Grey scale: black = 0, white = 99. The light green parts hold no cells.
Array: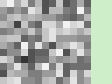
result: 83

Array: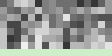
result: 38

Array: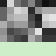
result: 12

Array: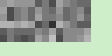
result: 58

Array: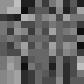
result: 57

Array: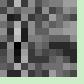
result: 43

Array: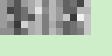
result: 60

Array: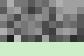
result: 46

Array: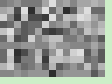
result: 47
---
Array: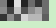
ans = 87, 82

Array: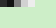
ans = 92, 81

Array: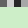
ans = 81, 65

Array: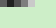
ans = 78, 49

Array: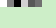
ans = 99, 81

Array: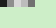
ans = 84, 73

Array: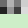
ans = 85, 80

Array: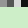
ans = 84, 58
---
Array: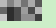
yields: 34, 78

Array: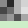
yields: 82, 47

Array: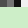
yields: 93, 30

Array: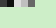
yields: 40, 23

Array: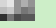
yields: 57, 19

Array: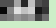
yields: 25, 42

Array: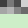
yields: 81, 64

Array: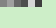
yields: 24, 51
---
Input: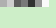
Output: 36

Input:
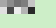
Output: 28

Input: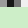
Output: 45

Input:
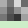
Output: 30

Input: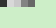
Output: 40

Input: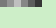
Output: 36
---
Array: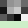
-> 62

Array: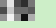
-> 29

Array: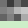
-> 44

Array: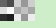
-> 80

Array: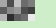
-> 75

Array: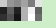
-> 53

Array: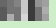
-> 51

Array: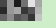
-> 11

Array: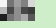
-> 61

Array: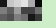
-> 82
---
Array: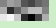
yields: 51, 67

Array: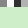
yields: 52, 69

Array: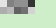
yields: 88, 82

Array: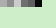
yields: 67, 3

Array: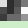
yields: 86, 58

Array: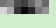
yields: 46, 56

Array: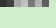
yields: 20, 37

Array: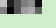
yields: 76, 38

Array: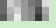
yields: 41, 59
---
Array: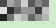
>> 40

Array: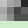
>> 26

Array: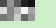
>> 69

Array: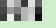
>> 48

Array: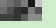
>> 20

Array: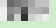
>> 59
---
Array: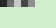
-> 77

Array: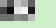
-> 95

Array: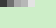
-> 88

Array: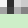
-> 95

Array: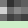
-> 81

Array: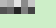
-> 88
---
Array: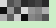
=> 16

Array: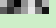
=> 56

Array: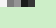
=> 10

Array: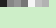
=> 46

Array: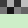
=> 74

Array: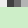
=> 70

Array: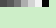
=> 67
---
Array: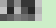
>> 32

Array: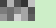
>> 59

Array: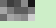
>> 42

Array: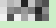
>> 93

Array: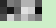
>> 31

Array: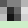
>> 75

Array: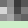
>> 59

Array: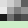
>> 10
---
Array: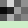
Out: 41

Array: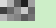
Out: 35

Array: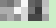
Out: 27

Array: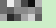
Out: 81

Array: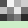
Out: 48

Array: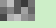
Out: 57
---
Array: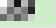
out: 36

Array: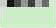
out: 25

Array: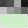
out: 60

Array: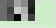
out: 0

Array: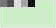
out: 86

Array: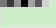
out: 63

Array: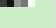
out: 57

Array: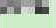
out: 79

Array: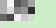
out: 94
